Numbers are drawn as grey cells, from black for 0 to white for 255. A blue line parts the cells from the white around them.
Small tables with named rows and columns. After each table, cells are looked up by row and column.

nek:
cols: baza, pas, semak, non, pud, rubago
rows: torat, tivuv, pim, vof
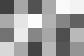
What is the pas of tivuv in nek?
229
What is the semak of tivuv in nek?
252
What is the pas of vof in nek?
169
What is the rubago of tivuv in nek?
97
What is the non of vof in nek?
183
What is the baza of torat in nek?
64
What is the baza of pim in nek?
114
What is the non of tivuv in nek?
177
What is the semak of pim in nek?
134
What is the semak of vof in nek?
67
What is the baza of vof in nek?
216
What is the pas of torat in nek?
167
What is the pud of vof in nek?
85
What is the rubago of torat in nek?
243
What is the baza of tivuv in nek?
170
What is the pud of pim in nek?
78
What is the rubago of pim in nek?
185
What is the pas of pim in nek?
235
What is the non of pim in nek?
167
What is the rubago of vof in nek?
148

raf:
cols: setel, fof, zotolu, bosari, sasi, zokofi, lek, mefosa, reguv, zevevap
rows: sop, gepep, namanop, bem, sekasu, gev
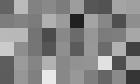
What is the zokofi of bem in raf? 91
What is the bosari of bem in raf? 85
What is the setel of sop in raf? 99
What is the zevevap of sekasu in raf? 167
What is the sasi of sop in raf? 124
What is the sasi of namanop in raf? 136

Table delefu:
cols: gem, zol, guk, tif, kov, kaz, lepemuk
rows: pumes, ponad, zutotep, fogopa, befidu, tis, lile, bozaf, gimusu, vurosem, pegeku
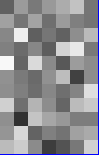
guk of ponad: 163
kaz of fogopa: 233
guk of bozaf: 180
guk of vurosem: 99
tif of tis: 145
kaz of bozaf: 187
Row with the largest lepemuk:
lile

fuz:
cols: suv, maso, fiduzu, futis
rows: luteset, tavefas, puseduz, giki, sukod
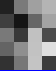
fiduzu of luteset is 160
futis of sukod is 60
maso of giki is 143
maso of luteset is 122
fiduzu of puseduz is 193
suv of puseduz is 121
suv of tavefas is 63
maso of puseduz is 56
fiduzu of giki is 194
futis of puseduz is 75
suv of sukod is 50
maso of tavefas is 20
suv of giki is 100

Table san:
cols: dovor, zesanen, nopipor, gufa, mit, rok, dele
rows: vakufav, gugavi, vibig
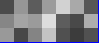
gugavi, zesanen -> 164
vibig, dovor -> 153
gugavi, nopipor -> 155
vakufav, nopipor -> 92
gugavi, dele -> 174
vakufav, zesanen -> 150
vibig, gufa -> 195
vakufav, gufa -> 156
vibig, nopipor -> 132
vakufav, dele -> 87
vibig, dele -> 81
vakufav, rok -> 169
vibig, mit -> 80
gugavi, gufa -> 221

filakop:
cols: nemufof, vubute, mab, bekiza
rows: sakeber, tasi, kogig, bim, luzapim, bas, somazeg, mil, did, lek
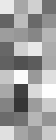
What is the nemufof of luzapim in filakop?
97
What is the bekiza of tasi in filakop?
144
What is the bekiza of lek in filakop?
201
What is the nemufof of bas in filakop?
198
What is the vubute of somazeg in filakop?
64
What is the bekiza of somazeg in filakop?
254
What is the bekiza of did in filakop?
148
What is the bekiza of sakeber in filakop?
112
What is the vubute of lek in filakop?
165
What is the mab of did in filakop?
182
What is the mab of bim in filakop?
233

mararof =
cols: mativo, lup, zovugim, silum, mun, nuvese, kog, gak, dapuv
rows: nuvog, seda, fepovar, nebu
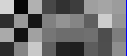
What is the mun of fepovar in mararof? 109
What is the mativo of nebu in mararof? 42
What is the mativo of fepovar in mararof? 170
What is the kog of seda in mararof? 95
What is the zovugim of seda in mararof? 22
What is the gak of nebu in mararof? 78
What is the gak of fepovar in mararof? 77
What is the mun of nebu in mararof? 34
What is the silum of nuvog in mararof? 71
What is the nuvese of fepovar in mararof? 109
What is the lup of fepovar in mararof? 17
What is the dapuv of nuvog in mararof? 156
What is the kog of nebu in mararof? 93
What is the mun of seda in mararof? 147
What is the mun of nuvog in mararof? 49
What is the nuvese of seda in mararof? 133
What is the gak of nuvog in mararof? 165
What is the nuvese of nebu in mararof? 31
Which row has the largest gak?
seda

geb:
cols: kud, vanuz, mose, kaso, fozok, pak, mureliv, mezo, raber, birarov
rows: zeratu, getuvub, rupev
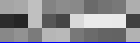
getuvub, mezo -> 234
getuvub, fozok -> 69
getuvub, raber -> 233
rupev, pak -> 120
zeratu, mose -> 192
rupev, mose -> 123
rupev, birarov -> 178
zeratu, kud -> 165
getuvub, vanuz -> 37
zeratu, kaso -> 131
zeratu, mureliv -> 106
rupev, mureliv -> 107
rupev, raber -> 99
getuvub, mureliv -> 234
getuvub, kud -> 44
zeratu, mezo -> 115

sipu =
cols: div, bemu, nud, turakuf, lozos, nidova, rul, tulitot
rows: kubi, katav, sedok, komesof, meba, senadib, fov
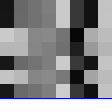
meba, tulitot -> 196
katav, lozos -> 202
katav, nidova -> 56
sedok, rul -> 172
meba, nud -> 115
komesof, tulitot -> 180
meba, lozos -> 203
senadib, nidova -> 11
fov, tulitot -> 194

